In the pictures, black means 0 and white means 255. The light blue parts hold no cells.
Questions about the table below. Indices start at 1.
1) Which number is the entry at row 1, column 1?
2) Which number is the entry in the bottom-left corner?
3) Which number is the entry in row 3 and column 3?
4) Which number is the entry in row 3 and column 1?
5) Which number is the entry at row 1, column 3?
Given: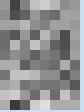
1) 152
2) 173
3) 183
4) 161
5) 129

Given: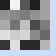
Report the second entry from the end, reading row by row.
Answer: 41
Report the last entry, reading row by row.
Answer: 180
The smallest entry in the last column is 105
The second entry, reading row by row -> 243
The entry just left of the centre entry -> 115
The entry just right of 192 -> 74
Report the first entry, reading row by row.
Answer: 30
